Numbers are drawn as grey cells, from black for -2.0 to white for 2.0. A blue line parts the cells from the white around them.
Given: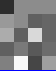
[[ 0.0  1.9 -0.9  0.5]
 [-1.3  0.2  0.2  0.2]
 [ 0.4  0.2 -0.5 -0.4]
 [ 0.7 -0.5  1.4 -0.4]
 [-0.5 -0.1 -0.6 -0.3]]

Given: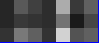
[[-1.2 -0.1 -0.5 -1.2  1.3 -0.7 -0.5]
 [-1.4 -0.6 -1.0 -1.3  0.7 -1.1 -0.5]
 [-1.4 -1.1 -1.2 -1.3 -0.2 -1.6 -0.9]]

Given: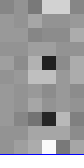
[[ 0.3  0.5  0.7  1.9 -0.1  0.6]
 [ 0.1  0.3 -0.1  1.3  1.3  0.1]
 [ 0.4  0.3  0.6  0.3  0.3  0.4]
 [ 0.4  0.4  0.1  0.2  0.2  0.7]
 [ 0.3  0.3  0.5  0.5  0.3  0.3]
 [ 0.5  0.2  0.8 -1.5  0.2  0.7]
 [ 0.3  0.4  1.0  1.0  0.4  0.7]
 [ 0.4  0.3  0.4  0.2  0.4  0.2]
 [ 0.4  0.3  0.6  0.3  0.4  0.3]
 [ 0.4  0.1 -0.2 -1.4  0.9  0.0]
 [ 0.3  0.3  0.6  0.6  0.6  0.2]]

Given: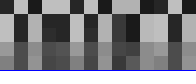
[[ 0.0 -0.8  0.3 -0.9 -0.8  0.0 -0.9  0.3 -1.1 -0.6  0.2  0.0 -0.8  0.3]
 [-1.4  1.0 -1.6  1.0  1.0 -1.4  1.0 -1.6  0.8  0.8 -1.6 -1.4  1.0 -1.6]
 [ 1.0 -1.4  0.8 -1.4 -1.4  1.0 -1.4  0.8 -1.1 -1.6  0.9  1.0 -1.4  0.8]
 [ 1.0 -1.4  0.8 -1.3 -1.4  1.0 -1.3  0.8 -1.1 -1.6  0.9  1.0 -1.4  0.8]
 [ 0.4 -0.8  0.2 -0.8 -0.7  0.4 -0.8  0.2 -0.9 -1.0  0.2  0.4 -0.8  0.2]]

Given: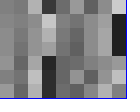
[[ 0.4 -0.4  0.8 -1.3 -0.3 -0.5  0.1  0.8  0.0]
 [ 0.0 -0.1  0.8 -1.1 -0.3  0.4 -0.5  0.2  1.2]
 [ 0.1  0.0  0.2  1.1  0.0 -0.2  0.2  0.5 -1.5]
 [ 0.2 -0.1  0.3  0.8 -0.1 -0.4  0.2  0.6 -1.5]
 [ 0.2 -0.2  0.3  0.5 -0.2 -0.5  0.2  0.6 -1.5]
 [ 0.3 -0.4  0.6 -1.4 -0.4 -0.3  0.0  0.2  0.4]
 [ 0.0 -0.2  1.0 -1.3 -0.4  0.3 -0.5  0.3  1.0]]

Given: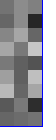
[[-0.4 -0.3 -0.2]
 [-0.2  0.2  0.0]
 [-0.4  0.2 -1.4]
 [ 0.1  0.6 -0.4]
 [ 0.6 -0.1  1.1]
 [-0.1 -0.5 -0.7]
 [ 0.5 -0.5  1.0]
 [ 0.9 -0.4  0.6]
 [-0.6 -0.1 -1.3]]

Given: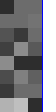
[[ 0.8  1.0 -1.3]
 [-1.3 -0.3 -0.3]
 [-0.3 -0.3 -0.2]
 [-0.7 -1.1 -0.3]
 [-1.0  0.2 -0.6]
 [ 0.2 -1.3 -1.3]
 [-0.8  0.0 -0.5]
 [-1.1 -0.3 -0.3]]
